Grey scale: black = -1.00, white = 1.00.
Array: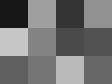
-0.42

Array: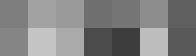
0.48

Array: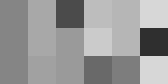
0.43

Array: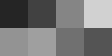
-0.12

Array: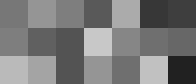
-0.13

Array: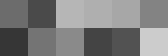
-0.36

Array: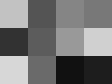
0.20

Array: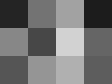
0.65
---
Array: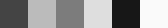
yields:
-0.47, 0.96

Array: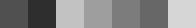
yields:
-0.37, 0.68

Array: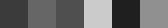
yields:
-0.54, 0.13

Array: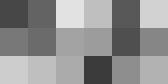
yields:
-0.44, 0.40

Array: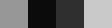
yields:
0.18, 0.58

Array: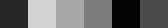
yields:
-0.70, -0.41

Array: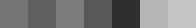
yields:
-0.09, 0.55
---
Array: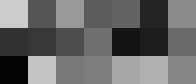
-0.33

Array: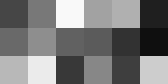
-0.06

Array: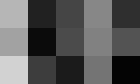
-0.74

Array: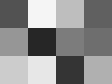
0.92

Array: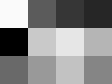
-0.29

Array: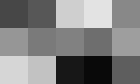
-0.32

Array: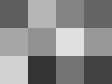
0.42

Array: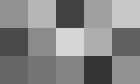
0.42
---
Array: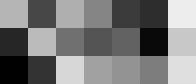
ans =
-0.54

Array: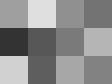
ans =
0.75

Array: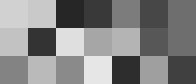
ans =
-0.03

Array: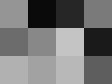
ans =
-0.92

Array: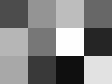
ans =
0.16

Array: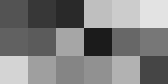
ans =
0.50

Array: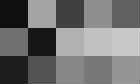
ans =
-0.50

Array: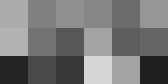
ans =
0.06

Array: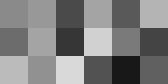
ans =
0.29
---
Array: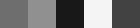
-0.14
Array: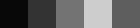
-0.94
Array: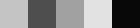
0.54
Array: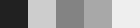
-0.74
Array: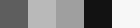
-0.26
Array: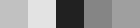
0.51
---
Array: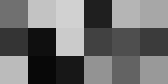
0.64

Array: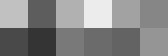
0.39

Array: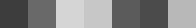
0.67

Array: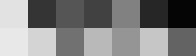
-0.33

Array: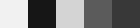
0.66

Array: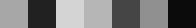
0.66

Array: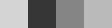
0.04

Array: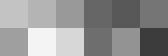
0.20

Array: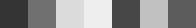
0.72
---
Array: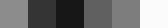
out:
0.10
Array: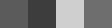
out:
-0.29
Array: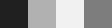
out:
-0.75
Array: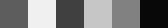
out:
-0.27
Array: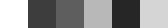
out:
1.00
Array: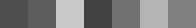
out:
-0.38
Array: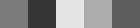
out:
-0.04
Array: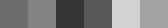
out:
-0.15
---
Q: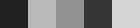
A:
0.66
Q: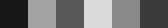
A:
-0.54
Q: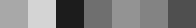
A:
-0.38
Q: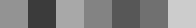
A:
0.60
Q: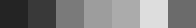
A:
-0.16
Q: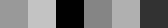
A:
-0.61
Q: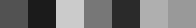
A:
0.20
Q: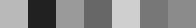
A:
0.09
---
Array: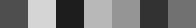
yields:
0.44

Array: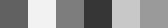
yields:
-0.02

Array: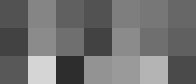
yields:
0.15

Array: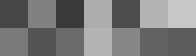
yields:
0.41

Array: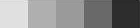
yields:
0.37

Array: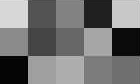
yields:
0.25

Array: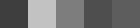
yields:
0.52

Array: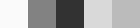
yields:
0.02

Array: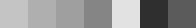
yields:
0.04
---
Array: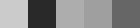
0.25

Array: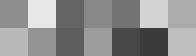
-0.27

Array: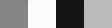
0.46

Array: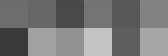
-0.31

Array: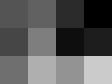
-0.77

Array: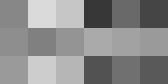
-0.36
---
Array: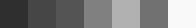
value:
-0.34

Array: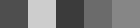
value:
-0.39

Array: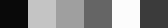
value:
0.54

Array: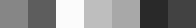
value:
0.97

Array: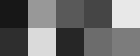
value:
-0.64

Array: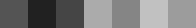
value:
-0.46

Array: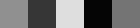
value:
0.13

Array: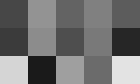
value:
0.67

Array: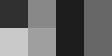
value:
-0.19
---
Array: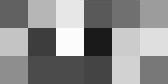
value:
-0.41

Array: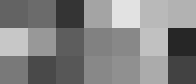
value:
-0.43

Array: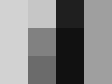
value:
-0.16

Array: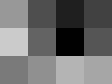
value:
0.13

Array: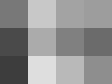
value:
0.74

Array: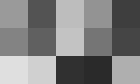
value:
0.63

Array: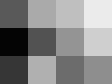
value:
0.38

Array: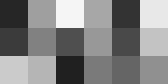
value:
0.42

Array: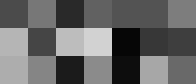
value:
0.04

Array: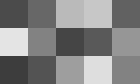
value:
-0.35
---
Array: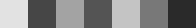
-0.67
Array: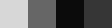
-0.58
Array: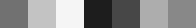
0.07
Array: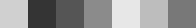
-0.06
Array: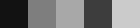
0.59
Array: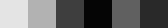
-0.68
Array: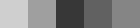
0.04
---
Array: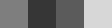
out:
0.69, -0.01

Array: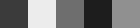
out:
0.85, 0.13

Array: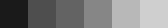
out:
0.62, 0.44

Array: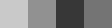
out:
0.58, 0.14

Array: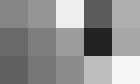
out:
0.93, 0.87

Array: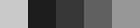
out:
0.58, 0.18

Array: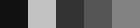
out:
0.52, 0.01
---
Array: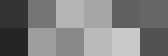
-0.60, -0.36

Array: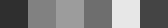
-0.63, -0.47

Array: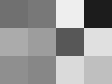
-0.12, 0.50

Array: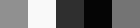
0.13, -0.09

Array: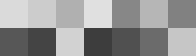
0.71, 0.55

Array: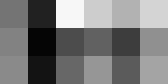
-0.09, 0.29

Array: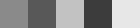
0.08, 0.81

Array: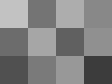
0.52, -0.53

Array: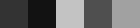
-0.60, 0.26

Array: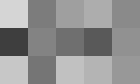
0.67, 0.19
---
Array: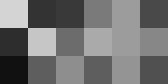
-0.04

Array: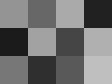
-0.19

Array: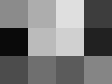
0.36

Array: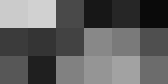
-0.82

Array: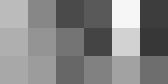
-0.30

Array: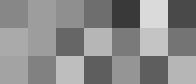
-0.55

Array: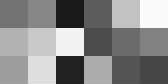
-0.28
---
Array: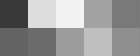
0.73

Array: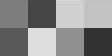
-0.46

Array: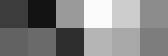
-0.85

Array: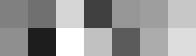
-0.12

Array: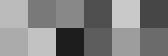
-0.05

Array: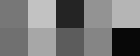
0.52

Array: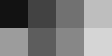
-0.48
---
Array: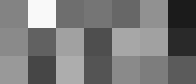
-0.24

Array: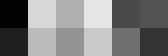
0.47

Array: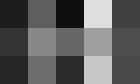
0.07

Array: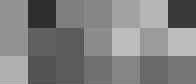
-0.24

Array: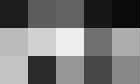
0.64

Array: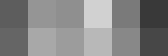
0.32
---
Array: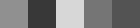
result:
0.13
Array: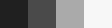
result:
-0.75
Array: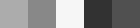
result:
0.35
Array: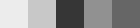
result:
0.85
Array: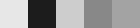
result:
0.81
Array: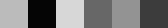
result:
0.47
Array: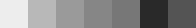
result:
0.86
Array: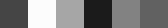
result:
-0.46
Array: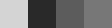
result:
0.66
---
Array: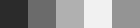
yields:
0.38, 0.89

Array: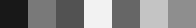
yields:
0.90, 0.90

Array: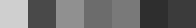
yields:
-0.15, 0.62

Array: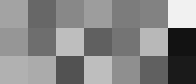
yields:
-0.25, 0.89

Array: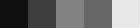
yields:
0.02, 0.81

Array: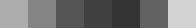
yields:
-0.50, 0.65

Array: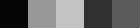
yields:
0.53, 0.53

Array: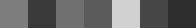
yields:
-0.29, 0.64

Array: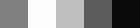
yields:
0.50, 0.98
